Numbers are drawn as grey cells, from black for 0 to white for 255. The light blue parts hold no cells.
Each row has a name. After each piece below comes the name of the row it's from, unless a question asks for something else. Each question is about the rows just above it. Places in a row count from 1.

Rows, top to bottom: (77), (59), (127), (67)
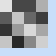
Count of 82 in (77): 0
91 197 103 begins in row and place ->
(59), 1
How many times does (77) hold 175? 1

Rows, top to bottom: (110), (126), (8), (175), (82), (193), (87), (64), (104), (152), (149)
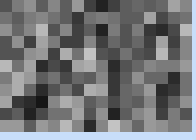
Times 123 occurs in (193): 3
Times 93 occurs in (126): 4
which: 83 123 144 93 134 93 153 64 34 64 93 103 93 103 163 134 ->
(110)
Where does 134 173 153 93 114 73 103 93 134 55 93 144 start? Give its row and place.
(104), 5
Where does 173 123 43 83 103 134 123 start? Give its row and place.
(193), 8
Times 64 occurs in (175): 6

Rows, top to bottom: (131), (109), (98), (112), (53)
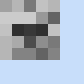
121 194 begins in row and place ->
(131), 3
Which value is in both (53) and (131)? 182
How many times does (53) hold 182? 1
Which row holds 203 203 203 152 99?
(109)
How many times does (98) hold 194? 2
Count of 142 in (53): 0

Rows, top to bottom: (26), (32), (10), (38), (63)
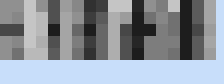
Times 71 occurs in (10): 4
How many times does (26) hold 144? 4
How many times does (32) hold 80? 1

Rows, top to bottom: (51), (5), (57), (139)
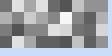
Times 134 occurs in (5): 3
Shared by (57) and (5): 134
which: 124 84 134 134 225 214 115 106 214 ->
(57)
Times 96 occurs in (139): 4

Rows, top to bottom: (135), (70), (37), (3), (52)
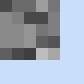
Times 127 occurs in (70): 2
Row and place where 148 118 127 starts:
(37), 3
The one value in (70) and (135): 73

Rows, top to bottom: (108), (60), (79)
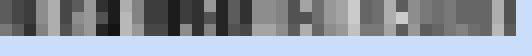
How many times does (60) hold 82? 5
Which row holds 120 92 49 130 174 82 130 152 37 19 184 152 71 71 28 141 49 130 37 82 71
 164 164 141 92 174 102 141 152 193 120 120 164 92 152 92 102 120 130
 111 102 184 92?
(79)
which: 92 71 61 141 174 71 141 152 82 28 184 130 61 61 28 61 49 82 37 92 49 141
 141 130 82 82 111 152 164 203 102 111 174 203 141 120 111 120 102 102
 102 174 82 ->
(60)

